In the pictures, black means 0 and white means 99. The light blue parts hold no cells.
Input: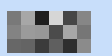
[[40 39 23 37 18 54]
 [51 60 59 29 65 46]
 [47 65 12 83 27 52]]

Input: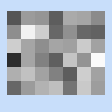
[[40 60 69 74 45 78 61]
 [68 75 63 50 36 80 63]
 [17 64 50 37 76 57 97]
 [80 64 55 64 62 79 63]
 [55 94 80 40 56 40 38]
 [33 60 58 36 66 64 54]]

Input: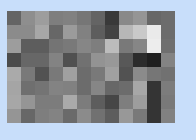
[[58 40 49 51 41 54 44 36 59 47 20 50]
 [65 58 48 48 66 48 36 27 49 61 20 47]
 [64 43 45 51 50 42 52 40 42 65 20 48]
 [66 47 32 47 62 42 47 62 32 54 46 44]
 [29 40 40 51 31 44 57 59 34 17 12 51]
 [61 36 36 45 47 52 49 73 47 52 92 43]
 [54 54 65 40 60 50 36 26 71 78 91 42]
 [39 55 61 49 50 46 39 22 53 58 40 42]]

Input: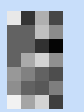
[[94 64 82 24]
 [55 38 34 49]
 [59 50 38 30]
 [38 66 82 56]
 [38 38 19  2]
 [38 38 74 54]
 [90 20 68 27]]

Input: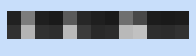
[[19 70 19 18 72 23 16 17 72 75 18 17 19]
 [13 48 12 10 35 15 12 10 43 28 11 10 11]]

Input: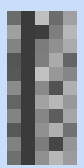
[[43 23 56 71 60]
 [50 23 48 27 58]
 [34 23 56 68 44]
 [51 23 52 36 64]
 [39 23 63 71 59]
 [54 23 53 32 68]
 [34 23 75 59 52]
 [33 23 49 66 39]
 [51 23 48 56 66]
 [62 23 24 49 71]
 [42 23 74 42 62]]

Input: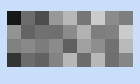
[[20 42 38 51 71 42 71 43 52]
 [50 53 48 54 37 62 55 44 72]
 [57 39 44 43 54 69 49 50 79]
 [ 9 42 30 59 71 46 79 54 49]]

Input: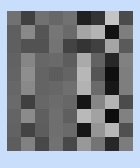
[[36 50 28 44 28 59 45 15 48]
 [38 26 36 43 41  9 58 71 31]
 [39 54 37 43 37 72 63  5 50]
 [41 25 40 42 40  8 52 70 29]
 [40 53 39 40 43 69 41  9 49]
 [39 55 39 36 39 71 33  6 49]
 [38 52 40 41 36 66 38 15 50]
 [37 32 32 45 26 20 25 64 35]
 [37 53 33 46 41 64 70  7 49]
 [44 25 44 40 44 13 20 76 29]]

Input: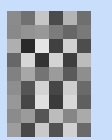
[[61 28 78 32 81 41]
 [54 60 33 73 52 66]
 [59 27 87 23 84 37]
 [55 33 82 27 80 41]
 [50 65 45 60 35 55]
 [40 83 20 82 24 73]
 [68 16 89 25 81 30]
 [53 57 59 48 40 47]
 [54 44 77 29 70 43]]
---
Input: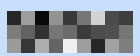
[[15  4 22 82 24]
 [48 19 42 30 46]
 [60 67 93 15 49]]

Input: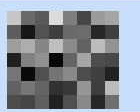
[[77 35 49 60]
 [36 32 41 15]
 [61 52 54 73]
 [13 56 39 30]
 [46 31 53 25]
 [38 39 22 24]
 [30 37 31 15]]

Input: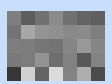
[[49 44 44 37]
 [45 57 53 49]
 [49 46 52 52]
 [47 57 50 51]
 [21 39 51 29]]

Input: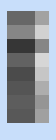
[[40 63]
 [52 81]
 [21 52]
 [38 83]
 [29 77]
 [33 67]
 [36 58]
 [34 62]]

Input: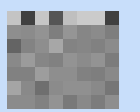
[[76 77 74 79]
 [55 57 58 54]
 [39 55 51 50]
 [53 52 57 57]
 [50 61 55 49]
 [64 43 56 53]
 [54 50 47 48]]

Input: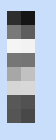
[[18]
 [47]
 [95]
 [46]
 [65]
 [83]
 [34]
 [33]]

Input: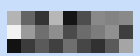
[[70 20  8 53 53]
 [94 43 29 48 24]
 [ 7 35 43 19 64]]
